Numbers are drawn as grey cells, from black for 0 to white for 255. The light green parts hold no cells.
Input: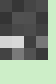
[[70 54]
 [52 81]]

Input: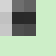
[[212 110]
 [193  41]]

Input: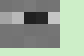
[[115 118]
 [164 184]]

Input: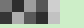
[[116  45]
 [ 53 173]]

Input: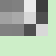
[[125 128]
 [161 169]]

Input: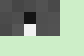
[[81 70]
 [75 78]]

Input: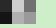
[[ 41 205]
 [ 20 176]]
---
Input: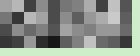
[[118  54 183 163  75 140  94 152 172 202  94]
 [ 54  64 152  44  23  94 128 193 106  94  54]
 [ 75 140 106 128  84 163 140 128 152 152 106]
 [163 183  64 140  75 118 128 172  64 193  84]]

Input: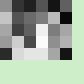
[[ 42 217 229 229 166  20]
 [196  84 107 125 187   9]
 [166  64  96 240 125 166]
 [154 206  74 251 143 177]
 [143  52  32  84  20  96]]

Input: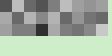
[[169 105 179 136 179 105 148 116 105]
 [159 126 126  48 169 126 116 136 200]
 [ 83 189 105  83 126 189 159 148 159]]

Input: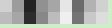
[[188 166  44 136 188 239 116 200 221]
 [209 156  35 145 166 230 107 178 209]]

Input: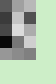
[[  9 119 207]
 [ 90 160 184]
 [ 71 219 172]
 [151 139 128]
 [ 59 196  81]]

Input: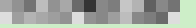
[[221 158 179 168 158 146 221 146 136 158 189 136 125 106 221]
 [168 146 115 189 146 168 106  52 136 125 198 179  96 136 115]]

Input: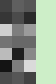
[[ 20 126 218]
 [207 126 155]
 [187  30 136]
 [115 104 104]
 [ 66  95  86]
 [ 75  86  66]
 [ 54  75  42]]

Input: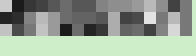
[[ 36  45 131 185 154 108  99  99  87 173  66  75 227 120 185 120]
 [194  75 120 194 154  27 108  36  55 173  99 108  66 131 215 120]
 [203  27  55  66  87 108  87  87 131 142 142 154 185 142  66 120]]
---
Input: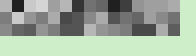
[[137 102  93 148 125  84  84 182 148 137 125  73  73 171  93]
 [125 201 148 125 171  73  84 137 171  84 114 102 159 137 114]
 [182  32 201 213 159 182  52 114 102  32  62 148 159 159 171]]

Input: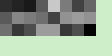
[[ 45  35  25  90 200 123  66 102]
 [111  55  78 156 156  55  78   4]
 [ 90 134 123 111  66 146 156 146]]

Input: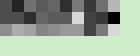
[[ 78  78  47 101  90  90 216  66  57   2]
 [ 78  36 112  90 101  47 121  57 112 183]
 [142 172 163 132 142 153 153  66 121 216]]

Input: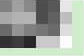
[[ 50  59  40 201 201 252]
 [106 148 128 118 106 221]
 [128 159 137  78  87 230]
 [169 179 179  78  96 190]]

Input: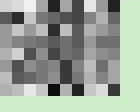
[[177 208  80 142  68 111 102 165 142 131]
 [189  90 102 120 142  57 120 177 131 165]
 [153 131 120 111  90 111  90 153 111 111]
 [153  80 142 120 131  57 131 189 111 165]
 [153 198 153 189  45 189  90 177 153 131]
 [ 90  45 198 120 102  80  68 131 177 102]
 [177 189 230 198  12 177  34 198 219  57]
 [208 219 239 165  34 165  68 230 153  34]]

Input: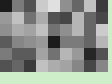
[[ 82 102  59 193 172 163 134  71 134]
 [ 28 123  82 203 224 143 102 193  59]
 [123  91  91 163 114 182 153  38  82]
 [153 193 114 172  82  71 182 102  71]
 [ 91 134 143 153  28 123 123 102 182]
 [143 172 163 193 114 143 182 102 203]]

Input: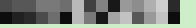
[[ 13  33  42  75 110  13 185 121  24 164 194  87 153 194  13]
 [ 75  87  87 121 121 110 185  64 130  24 153 141 175 206  42]]
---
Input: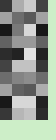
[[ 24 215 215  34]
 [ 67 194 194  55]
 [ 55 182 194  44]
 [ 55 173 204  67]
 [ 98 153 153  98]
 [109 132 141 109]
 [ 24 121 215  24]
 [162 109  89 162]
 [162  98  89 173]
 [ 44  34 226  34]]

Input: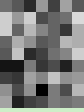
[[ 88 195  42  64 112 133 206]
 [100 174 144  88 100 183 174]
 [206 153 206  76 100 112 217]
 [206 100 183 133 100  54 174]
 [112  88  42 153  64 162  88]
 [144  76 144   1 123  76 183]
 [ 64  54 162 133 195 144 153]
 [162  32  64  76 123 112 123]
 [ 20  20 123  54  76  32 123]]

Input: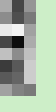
[[233 243 161]
 [192 140 192]
 [161 130 121]
 [ 89 101 204]
 [ 59  89 204]
 [140  79 121]
 [171  70 149]
 [ 70  13 171]]

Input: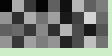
[[  4 172  56   4  96  16 181  96 125]
 [ 96 106  56 136  47 181  76  25  85]
 [148  56 160 125 148  35  76 191 115]
 [148  47 172 115 160  25  65 212 106]]

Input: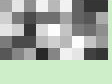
[[163 229 142 241 184 241  99  53  53]
 [229 207  53 218 252 196 123 111 142]
 [ 87 133 172  41 133 241 229  65  53]
 [207 123  75 111 111 163  99  87 172]
 [123  75  75 184 207 184 252 196 154]]

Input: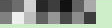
[[129 238 189  97 150  73 141  61]
 [ 85 109 208  39  61  17  97 170]]
